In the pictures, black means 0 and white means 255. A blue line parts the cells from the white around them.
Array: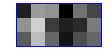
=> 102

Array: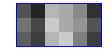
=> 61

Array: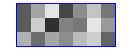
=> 100

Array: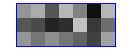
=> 161

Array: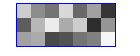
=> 246

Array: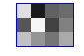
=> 170

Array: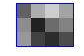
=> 76

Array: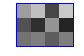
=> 126
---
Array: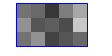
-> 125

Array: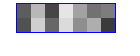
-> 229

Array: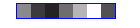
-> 110

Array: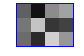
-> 162

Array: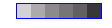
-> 118

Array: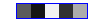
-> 49

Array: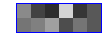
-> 212

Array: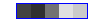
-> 224
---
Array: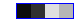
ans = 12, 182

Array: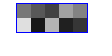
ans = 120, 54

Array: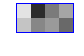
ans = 227, 105

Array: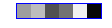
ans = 158, 7

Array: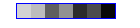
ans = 211, 7

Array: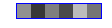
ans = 145, 117

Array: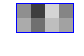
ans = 143, 162

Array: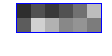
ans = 46, 124

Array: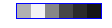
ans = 177, 21

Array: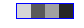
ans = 214, 38
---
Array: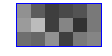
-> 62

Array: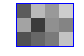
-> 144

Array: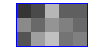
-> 148

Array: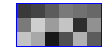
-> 156

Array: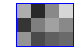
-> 161

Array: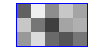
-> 63
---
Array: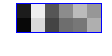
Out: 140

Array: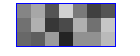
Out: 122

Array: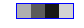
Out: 91

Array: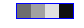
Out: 161

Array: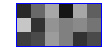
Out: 21

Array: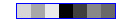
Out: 63

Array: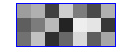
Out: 124
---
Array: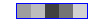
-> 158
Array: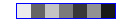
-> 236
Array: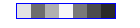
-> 227
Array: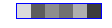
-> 219
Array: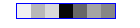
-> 241
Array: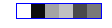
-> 254
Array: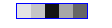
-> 228
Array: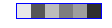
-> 232
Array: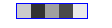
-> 203
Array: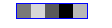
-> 121
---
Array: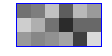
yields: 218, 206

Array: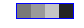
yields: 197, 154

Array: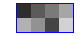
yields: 210, 177

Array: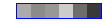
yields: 204, 171

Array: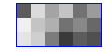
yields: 240, 228

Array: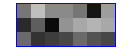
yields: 191, 180

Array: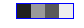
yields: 238, 154
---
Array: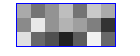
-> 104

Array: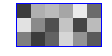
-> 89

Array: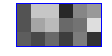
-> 50

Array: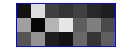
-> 94

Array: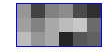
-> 97

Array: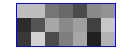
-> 179

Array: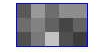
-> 60
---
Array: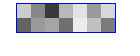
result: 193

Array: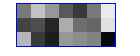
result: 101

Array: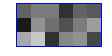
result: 123

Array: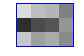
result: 85

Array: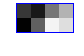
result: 244

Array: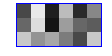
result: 103

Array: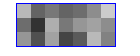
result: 162
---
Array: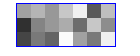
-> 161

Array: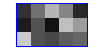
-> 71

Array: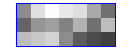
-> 92

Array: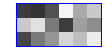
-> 213

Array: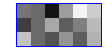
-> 148

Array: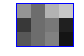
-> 109

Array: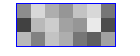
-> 118
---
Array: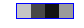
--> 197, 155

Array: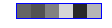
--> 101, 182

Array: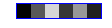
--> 3, 32

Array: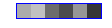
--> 171, 54

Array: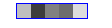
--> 191, 221

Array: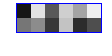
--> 22, 78
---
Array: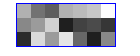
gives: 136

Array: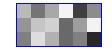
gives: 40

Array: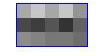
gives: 109

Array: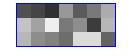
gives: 100

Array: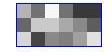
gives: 225

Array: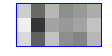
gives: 183

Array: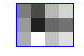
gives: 223

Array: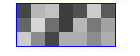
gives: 174
